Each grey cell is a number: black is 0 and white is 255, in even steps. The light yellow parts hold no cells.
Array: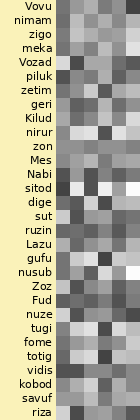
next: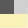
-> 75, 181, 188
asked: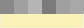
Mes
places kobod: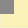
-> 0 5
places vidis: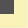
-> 0 1
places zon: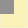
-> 0 1 3 4
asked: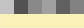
Zoz
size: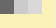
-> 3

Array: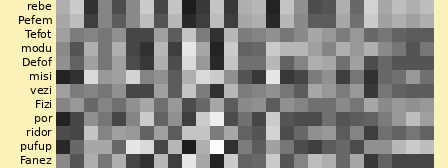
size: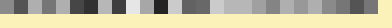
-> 27
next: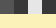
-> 70, 124, 144
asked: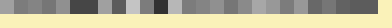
Tefot
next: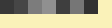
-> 104, 112, 152
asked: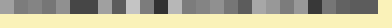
vezi

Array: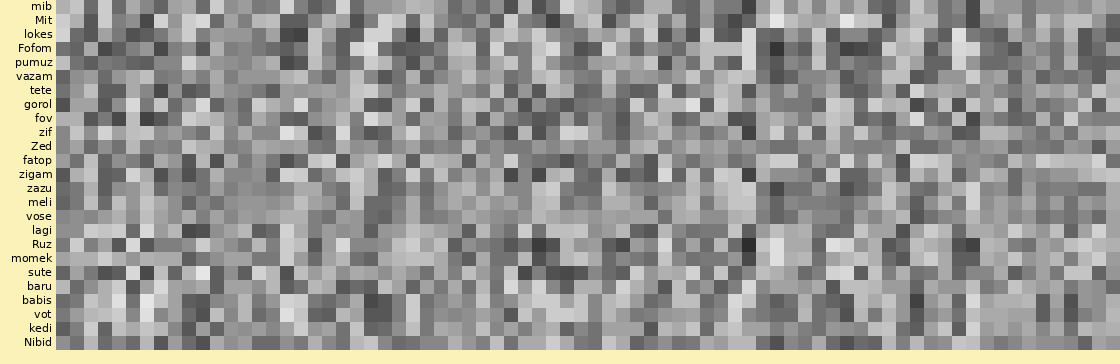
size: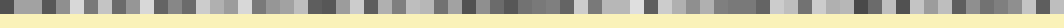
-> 76
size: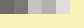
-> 5

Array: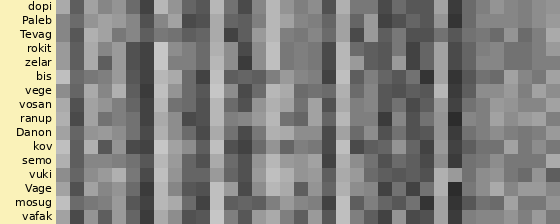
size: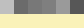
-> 6
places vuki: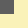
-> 19 23 25 35
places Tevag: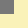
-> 4 7 17 24 30
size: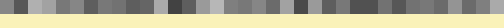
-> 36
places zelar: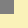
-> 8 9 17 34 35

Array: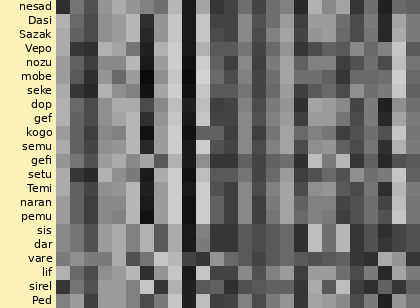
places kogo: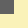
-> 1 10 11
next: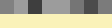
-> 40, 164, 123
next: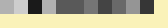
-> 75, 97, 89
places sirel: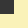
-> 0 7 17 24
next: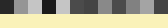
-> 149, 156, 105

